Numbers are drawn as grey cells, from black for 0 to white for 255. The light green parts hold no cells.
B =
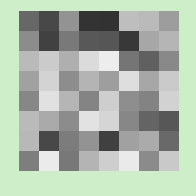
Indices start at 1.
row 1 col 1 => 103
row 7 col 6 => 161
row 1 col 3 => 147
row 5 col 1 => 135
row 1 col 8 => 157
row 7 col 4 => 147
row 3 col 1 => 186
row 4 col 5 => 158
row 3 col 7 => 96
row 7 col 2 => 72
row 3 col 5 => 237
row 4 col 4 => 180
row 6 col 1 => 186
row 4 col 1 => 161
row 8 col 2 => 235
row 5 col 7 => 131
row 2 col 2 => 65
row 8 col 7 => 139

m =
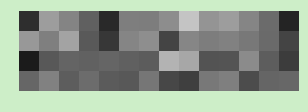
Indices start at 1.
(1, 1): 46
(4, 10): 120
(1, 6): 126
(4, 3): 93
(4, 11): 127
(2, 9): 134
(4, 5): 91
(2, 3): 163
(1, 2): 157
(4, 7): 118
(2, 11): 129
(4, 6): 88
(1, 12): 133
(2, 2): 127
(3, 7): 92
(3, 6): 96
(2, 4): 89
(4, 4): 108
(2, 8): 68

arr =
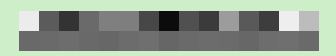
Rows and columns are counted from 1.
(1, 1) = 236
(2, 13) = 109
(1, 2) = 91
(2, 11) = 107
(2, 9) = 106
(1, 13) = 61
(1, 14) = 238
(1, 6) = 126
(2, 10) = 108

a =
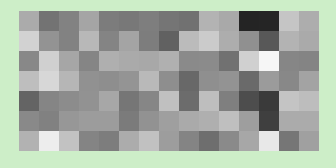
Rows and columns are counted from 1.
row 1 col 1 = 171
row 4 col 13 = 155
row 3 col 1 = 136
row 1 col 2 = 115
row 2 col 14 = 179
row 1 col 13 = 37
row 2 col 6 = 164
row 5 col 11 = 127
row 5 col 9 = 108
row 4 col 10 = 143
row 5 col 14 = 196
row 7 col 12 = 167
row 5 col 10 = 190
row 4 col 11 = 147
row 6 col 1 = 137
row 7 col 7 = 193
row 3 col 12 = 208
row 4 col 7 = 185
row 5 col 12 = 77
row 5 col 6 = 118
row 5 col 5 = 167
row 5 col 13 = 58
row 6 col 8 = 159
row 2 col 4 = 184
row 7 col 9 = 132
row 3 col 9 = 138
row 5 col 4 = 146
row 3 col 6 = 170
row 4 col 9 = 104

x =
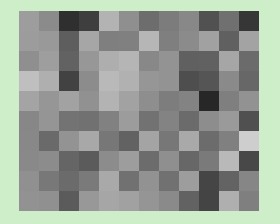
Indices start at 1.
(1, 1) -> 157
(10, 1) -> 146
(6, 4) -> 113
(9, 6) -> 113
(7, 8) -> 119
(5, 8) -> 125
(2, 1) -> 156
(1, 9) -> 136
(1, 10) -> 81
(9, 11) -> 99
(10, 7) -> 149
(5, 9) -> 131
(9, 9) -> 157
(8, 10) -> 122
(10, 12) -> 127
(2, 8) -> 127
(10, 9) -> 98
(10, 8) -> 138
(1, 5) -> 179
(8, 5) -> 140
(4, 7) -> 150
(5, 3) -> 162
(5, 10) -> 39
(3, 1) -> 143
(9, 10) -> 69
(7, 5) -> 119
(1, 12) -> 54
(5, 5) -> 179
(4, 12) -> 103
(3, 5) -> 174
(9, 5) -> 169
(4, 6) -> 177
